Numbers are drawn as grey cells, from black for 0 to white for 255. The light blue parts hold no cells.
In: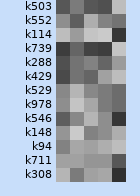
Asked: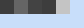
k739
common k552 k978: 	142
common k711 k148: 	149
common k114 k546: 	54
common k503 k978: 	123

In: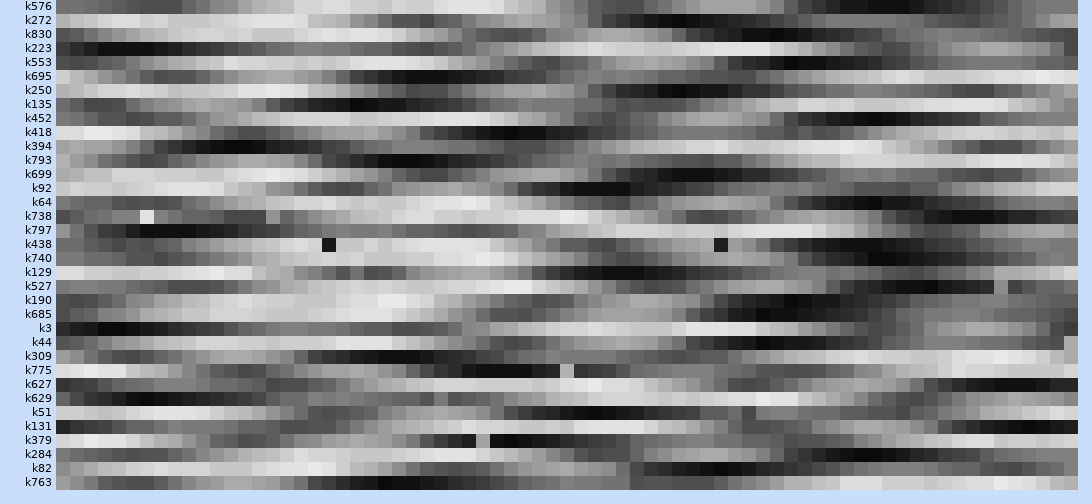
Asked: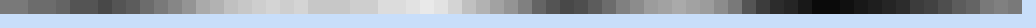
k740
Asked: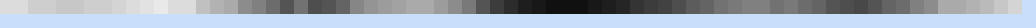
k129
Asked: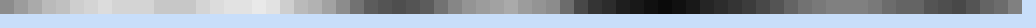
k82
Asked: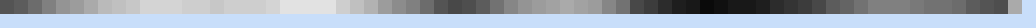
k44
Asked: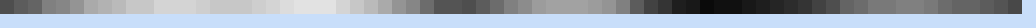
k685
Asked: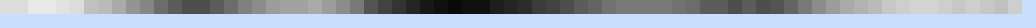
k418

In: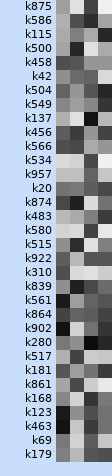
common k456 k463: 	60
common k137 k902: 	18
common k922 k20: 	93
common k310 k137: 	224
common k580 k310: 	218
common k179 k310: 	79
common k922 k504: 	85

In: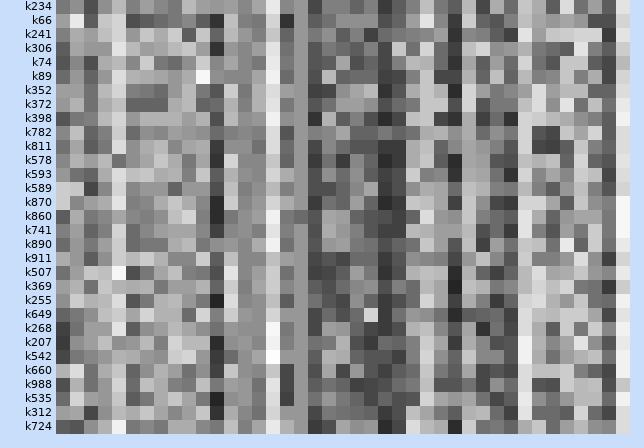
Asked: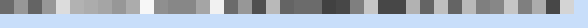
k89
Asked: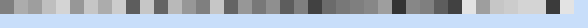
k241
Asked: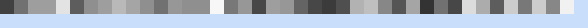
k268
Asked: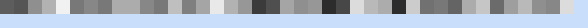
k724
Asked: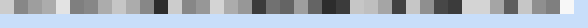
k870
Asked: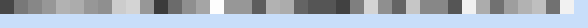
k542

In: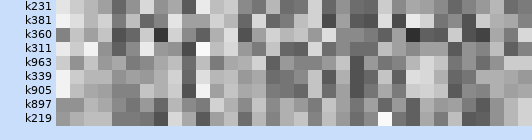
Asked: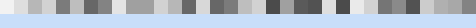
k381
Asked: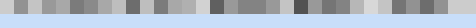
k963
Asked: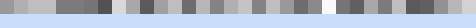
k219
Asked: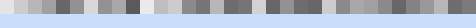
k231

